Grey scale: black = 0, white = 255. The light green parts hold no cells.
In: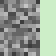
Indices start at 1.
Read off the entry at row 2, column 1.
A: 116
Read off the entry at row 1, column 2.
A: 116
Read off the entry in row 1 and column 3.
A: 145
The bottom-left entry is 76
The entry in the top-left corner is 76
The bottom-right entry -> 116
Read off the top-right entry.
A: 61
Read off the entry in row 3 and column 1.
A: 160
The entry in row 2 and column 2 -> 90
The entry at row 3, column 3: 160

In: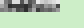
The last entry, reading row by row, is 152
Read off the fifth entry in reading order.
219
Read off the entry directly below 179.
46
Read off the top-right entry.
232
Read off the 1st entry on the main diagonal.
207
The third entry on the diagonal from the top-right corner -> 97
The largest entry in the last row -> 166
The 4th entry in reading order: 219
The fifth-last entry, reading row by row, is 97
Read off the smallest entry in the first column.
123
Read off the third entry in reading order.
97
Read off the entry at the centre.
71
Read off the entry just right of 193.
207

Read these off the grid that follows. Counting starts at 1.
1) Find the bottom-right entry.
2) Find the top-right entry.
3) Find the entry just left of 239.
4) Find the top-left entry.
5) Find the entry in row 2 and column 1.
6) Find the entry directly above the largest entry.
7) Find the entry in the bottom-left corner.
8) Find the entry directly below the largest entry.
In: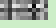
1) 105
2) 105
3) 9
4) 131
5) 210
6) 89
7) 143
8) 49

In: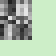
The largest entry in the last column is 186
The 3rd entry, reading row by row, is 34
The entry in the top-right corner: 115
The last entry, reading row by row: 60
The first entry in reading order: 131
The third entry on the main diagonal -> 72
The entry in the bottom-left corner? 100
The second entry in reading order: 115
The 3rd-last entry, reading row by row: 60
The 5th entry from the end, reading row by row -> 88
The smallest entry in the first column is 34
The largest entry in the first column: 199

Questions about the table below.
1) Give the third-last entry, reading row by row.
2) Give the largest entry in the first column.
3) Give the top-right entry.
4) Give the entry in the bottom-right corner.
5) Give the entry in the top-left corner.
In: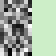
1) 236
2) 236
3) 34
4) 6
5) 169

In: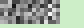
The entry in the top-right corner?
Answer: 142
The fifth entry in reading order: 68
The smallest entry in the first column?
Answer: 82
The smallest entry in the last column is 68
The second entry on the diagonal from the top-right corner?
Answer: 112
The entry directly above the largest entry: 97
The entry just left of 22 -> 183
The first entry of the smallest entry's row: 183
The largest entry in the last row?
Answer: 222
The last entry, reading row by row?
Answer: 142
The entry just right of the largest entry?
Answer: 171
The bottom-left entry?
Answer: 183
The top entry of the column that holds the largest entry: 53
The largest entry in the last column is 171
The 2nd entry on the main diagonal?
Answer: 171
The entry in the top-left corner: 112
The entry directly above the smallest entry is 68
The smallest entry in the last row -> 53
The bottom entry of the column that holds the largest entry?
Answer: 97
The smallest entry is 22
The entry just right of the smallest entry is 158
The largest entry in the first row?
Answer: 198
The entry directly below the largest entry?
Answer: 53
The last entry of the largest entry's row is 97
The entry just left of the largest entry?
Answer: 112
